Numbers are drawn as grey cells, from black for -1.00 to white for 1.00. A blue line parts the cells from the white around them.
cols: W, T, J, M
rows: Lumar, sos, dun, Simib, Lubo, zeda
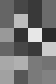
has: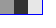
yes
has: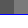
yes
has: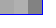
no

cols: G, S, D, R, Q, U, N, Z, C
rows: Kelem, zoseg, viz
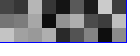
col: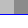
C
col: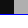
R

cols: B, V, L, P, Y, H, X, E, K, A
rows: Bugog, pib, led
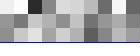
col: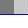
V
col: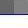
A
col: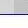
H
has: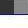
no
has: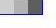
yes
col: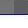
X

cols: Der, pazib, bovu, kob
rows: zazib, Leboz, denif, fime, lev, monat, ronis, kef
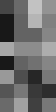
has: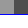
yes
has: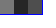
no
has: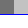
no

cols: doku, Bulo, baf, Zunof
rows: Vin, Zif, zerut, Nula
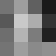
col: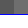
doku
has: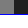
yes
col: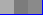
baf
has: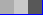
no
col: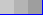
Bulo
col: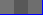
doku
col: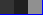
Zunof

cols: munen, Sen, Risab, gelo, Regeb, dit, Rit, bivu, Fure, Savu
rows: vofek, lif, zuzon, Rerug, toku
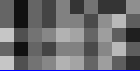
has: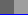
yes
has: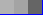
yes
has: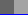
no
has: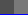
no
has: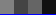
no
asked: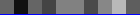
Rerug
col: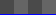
Rit

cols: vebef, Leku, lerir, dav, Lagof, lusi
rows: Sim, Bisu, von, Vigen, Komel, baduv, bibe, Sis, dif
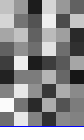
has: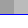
no
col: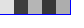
dav
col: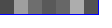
Lagof
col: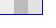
dav

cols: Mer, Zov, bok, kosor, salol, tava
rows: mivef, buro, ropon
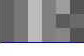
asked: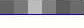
buro
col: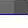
tava

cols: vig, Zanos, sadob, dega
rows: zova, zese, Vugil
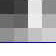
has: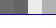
yes
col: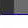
vig
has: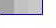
no
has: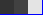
yes
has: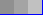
yes

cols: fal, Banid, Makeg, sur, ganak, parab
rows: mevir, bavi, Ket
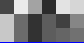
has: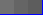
no
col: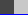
fal
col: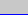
fal
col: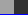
Makeg

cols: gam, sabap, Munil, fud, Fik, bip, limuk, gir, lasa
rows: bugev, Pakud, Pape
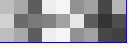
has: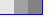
no
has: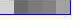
yes
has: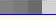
no
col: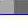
sabap

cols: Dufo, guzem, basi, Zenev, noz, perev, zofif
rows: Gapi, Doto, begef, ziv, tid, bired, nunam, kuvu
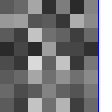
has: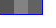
no
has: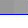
yes
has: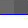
no
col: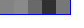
zofif
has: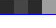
yes

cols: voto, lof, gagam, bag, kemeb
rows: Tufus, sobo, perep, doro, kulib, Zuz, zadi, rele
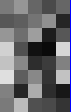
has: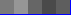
no
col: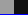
gagam
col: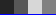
kemeb
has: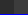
yes
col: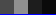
bag

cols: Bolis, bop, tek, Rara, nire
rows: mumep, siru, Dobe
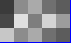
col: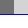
Rara
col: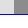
bop
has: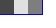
yes

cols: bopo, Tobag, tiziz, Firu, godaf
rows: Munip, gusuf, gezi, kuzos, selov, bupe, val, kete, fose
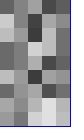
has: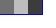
no
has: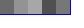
no
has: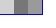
no
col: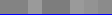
Tobag

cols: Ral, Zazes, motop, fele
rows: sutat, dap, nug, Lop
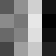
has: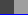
yes
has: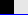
no

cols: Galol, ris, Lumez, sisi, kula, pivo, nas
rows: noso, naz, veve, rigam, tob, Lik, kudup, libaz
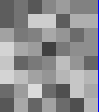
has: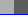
no
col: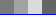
Lumez
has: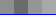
no
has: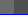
yes

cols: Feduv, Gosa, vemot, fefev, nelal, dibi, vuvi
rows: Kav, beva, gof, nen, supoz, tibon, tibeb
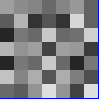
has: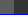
no
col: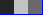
Feduv
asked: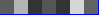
beva
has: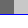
yes
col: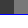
vuvi
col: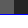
Feduv

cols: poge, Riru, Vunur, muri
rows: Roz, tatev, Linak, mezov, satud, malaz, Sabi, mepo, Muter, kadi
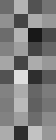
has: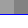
no
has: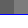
no
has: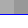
yes
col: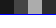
Vunur
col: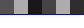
Vunur

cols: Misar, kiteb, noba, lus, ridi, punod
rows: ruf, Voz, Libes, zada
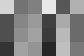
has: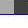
no
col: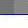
kiteb
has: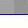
yes
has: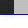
yes
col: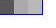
ridi
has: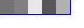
yes
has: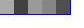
no

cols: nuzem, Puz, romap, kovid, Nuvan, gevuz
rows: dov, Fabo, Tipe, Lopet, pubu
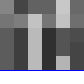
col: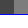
Puz
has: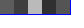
yes

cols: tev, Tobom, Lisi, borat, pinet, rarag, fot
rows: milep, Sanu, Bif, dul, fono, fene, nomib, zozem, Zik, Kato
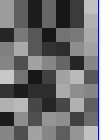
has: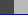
no
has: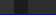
yes

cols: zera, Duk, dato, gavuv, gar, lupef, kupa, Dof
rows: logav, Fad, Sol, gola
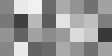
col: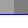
Dof
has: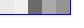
yes
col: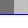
kupa
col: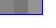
zera

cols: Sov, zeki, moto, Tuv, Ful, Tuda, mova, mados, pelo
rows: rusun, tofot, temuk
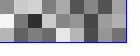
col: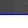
mova
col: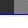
moto
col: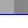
Ful
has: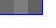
no

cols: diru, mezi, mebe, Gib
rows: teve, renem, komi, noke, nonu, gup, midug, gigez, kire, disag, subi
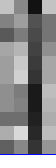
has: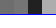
no
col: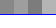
mezi
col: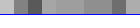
diru
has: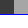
yes
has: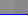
no

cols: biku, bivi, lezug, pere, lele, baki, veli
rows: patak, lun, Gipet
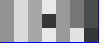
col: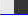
pere
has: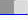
yes

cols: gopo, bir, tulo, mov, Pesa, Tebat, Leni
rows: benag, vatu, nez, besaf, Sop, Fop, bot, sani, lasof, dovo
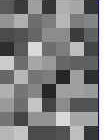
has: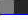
yes
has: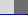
yes
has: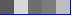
yes

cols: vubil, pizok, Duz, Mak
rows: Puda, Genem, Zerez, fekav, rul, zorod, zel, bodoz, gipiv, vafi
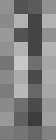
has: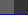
no
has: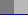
yes
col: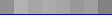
Mak
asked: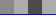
zorod
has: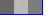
no

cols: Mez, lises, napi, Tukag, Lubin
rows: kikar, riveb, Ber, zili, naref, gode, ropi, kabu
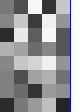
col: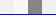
Tukag
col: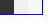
Tukag
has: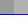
no
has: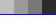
no
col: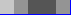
Lubin
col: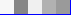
Tukag
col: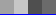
lises

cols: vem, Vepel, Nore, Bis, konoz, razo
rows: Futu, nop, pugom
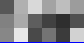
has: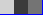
no
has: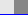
no
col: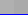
Vepel
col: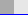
Vepel
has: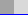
no

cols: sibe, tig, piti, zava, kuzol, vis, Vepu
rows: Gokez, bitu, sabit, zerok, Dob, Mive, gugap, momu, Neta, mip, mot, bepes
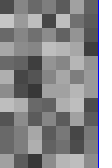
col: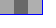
sibe
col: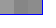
tig

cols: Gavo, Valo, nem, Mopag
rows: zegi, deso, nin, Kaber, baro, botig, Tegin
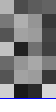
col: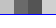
Gavo
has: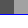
yes
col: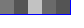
Gavo
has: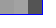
no
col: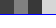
Mopag
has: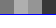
yes

